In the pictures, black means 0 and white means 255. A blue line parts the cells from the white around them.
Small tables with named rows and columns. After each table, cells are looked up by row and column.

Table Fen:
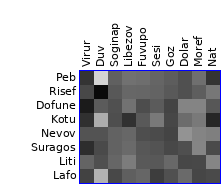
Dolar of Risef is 80
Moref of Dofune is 132
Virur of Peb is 52
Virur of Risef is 72
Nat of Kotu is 38
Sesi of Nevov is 75

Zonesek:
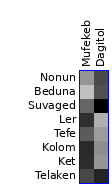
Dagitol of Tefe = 156
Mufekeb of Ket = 44
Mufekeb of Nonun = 149
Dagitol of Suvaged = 1
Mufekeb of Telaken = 72
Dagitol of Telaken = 36
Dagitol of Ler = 175
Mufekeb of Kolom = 42
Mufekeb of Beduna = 192
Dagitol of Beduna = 81
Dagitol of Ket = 150
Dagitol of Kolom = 142
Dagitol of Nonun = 74
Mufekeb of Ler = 47
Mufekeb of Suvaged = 102
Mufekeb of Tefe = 91
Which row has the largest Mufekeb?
Beduna

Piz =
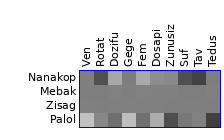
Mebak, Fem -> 129
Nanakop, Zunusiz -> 137
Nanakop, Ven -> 127
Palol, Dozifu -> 111
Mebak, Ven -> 127
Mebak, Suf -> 126
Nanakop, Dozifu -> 167
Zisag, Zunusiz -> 127
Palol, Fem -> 112
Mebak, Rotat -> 126
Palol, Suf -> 120
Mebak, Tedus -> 128
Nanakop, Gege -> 125
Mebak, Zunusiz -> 128
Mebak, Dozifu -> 129
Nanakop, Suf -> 79
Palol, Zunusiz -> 78

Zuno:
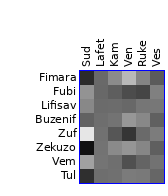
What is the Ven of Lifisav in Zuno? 104
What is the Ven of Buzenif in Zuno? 151
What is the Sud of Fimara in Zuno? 43
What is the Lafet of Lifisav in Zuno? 107
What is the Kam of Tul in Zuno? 112
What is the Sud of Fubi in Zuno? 147
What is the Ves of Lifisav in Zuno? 119
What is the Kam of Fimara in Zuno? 139
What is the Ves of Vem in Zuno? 114
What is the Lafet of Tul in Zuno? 110
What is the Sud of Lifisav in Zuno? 136
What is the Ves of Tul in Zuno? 102

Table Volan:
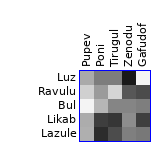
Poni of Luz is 125
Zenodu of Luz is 25
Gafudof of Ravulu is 75
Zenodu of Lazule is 127
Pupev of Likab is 172
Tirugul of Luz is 125
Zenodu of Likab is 141
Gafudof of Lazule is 120
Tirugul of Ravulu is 213
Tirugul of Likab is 54
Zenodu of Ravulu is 87
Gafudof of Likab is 63
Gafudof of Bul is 126
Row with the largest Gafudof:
Luz

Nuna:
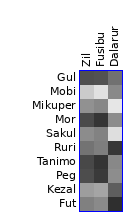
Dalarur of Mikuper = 230
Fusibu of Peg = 58
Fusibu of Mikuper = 135
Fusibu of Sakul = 130
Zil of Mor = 74
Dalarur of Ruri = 55
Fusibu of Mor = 53
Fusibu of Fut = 138
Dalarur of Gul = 113
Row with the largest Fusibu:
Mobi

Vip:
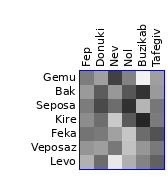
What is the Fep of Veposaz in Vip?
149
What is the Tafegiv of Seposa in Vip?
119
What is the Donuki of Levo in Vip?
108
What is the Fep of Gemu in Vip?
125
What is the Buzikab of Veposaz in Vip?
150
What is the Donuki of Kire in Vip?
110
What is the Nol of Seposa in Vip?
49
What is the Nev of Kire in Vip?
201
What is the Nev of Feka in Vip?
161
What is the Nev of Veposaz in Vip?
120
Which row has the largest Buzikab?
Gemu

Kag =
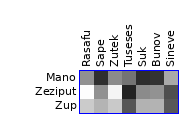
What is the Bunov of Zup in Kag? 179
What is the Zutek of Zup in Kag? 201
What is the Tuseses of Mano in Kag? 116
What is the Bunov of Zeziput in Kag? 146
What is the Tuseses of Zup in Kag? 85
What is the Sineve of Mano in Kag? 169
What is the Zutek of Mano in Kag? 139
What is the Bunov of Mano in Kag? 51
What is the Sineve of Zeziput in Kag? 79
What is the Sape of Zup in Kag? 180
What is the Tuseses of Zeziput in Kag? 35
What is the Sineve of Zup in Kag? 88
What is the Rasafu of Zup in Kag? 203
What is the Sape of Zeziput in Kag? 145
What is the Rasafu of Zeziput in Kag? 253

